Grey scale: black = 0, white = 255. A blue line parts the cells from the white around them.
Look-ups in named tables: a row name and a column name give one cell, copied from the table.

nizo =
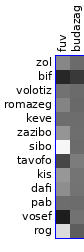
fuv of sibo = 246
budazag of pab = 108
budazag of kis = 116
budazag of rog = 93
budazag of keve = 109
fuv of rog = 219
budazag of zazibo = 110
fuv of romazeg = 132
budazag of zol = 107
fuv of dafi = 142
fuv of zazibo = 149
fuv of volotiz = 114

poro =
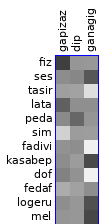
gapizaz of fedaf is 172
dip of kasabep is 156
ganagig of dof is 241
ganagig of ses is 87
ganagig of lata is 143
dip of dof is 146
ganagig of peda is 149
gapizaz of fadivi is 146
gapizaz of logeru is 142
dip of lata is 143
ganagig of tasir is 222
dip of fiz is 150
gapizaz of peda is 138
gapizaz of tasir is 159
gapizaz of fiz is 63
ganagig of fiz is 152
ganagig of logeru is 80
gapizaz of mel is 149
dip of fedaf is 161

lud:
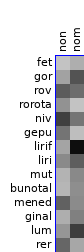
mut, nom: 137
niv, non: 64
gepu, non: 116
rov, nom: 109
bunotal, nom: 142
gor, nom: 83
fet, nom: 174
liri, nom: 94
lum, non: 150
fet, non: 195
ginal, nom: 128
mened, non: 97
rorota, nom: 195
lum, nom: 61
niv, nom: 117

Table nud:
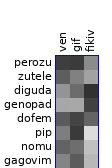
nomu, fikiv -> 192
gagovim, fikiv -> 184
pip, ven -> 126
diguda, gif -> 108
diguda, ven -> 148
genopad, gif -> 168
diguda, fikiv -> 49
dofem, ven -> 91
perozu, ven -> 62
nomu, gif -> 110
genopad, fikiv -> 65
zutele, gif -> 129
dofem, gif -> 68
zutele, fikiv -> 162
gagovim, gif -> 92
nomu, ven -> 99
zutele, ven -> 94

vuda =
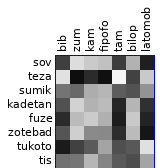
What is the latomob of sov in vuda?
31
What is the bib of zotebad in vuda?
85
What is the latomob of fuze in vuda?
35
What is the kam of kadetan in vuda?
178
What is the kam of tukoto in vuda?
90
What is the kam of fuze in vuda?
203
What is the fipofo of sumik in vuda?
182
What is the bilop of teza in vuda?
66
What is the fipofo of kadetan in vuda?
187
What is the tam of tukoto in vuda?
79
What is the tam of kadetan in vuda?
37
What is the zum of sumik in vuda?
105
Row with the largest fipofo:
sov

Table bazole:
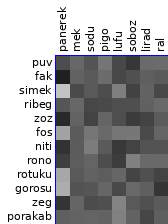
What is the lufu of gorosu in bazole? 73
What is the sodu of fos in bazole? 118
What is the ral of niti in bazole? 83
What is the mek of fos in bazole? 91
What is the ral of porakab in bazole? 95
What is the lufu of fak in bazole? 71
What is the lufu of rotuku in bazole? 102
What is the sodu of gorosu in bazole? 86
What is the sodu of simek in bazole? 89
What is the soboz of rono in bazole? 128
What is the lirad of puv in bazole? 106

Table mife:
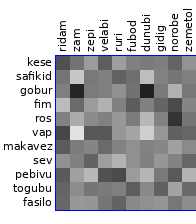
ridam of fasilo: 103
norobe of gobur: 177
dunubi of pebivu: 182
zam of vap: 225
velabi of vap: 87
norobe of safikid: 118

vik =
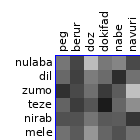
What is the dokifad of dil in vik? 107
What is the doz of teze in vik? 85
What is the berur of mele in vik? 90
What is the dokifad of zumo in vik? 58
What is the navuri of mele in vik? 113
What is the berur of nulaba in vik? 69
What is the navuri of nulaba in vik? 73
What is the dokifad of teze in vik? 27
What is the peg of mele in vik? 113
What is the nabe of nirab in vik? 92
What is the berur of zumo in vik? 73
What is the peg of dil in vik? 104
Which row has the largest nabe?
nulaba

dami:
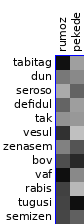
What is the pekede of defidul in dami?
158
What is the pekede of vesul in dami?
192
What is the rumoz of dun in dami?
120
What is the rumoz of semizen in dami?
70
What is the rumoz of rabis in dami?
65
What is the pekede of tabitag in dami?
159
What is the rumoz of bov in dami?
78
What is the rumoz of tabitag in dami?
17
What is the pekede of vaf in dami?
137
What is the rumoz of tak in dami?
146
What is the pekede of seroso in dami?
99
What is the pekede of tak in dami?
152
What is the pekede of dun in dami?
137
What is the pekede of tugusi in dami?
15
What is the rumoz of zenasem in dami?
129
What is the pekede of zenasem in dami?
84
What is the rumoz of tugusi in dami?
68
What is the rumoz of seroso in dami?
170
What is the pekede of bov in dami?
40

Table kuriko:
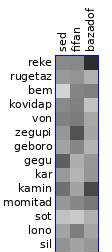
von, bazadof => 169
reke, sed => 137
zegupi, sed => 151
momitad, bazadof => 120
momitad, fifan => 135
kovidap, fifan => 128
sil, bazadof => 151
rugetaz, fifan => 148
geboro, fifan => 134
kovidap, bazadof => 193
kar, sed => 153
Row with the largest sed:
bem

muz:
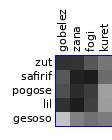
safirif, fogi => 28
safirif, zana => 33
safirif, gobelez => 88
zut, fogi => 86
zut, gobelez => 50
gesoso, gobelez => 194
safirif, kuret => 108
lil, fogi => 65
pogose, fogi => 61
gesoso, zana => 128
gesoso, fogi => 113
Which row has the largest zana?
gesoso

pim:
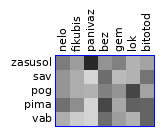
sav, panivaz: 212
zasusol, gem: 129
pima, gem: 167
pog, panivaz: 177
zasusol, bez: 147
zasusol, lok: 178
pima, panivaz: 212
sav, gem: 186
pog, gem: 148
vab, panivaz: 212
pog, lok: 70
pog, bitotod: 163
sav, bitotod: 116
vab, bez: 109
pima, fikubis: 142
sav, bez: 109
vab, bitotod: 100
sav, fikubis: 173
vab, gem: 158
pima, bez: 71

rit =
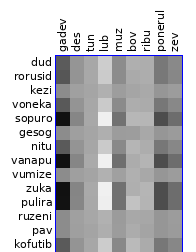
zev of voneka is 136
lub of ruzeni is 177
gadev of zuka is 17
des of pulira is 134
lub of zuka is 240
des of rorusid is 148
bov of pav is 172
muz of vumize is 160
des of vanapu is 134
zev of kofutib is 135
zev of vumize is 156
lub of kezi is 176
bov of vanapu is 172
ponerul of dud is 120
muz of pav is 156
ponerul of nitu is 119
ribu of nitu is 173
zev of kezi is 156
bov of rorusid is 170

